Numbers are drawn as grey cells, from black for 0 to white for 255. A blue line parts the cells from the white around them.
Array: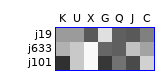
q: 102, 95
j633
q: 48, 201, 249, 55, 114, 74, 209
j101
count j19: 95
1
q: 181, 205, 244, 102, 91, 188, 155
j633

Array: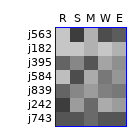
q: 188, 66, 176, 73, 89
j563
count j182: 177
2
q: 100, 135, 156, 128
j839
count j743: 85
4
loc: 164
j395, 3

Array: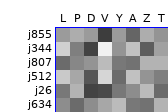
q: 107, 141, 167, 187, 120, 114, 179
j634
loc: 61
j855, 3
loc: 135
j807, 1
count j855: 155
3

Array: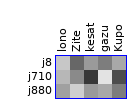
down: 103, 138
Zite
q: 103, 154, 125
j8
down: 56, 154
kesat
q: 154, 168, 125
j880
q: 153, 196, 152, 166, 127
j880

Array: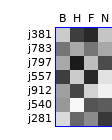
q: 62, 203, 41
j557
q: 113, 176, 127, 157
j783
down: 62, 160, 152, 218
B
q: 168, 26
j797
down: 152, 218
B
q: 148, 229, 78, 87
j540
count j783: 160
0

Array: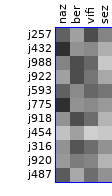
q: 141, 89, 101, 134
j316
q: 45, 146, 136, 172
j432
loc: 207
j454, 2
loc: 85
j316, 1
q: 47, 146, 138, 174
j432
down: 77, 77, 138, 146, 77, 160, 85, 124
ber

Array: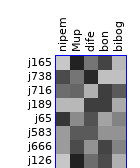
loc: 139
j65, 1
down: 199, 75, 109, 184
nipem
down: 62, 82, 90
dife
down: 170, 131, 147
bibog
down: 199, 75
nipem
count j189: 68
0

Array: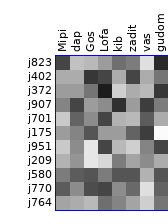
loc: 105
j770, 5
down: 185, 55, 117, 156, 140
Gos
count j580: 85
4
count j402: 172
4
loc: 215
j209, 3
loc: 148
j209, 1
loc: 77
j770, 2

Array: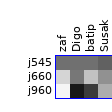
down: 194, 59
batip
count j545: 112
3

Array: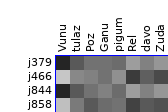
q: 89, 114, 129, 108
j844
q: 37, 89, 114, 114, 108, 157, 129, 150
j379
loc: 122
j858, 1
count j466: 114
1
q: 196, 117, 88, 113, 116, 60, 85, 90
j858

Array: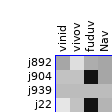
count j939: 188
4
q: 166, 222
j892
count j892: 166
2
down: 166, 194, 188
vinid
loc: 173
j892, 2
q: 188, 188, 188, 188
j939

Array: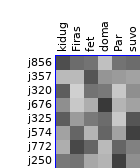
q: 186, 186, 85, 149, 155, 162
j357
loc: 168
j250, 2
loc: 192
j856, 3

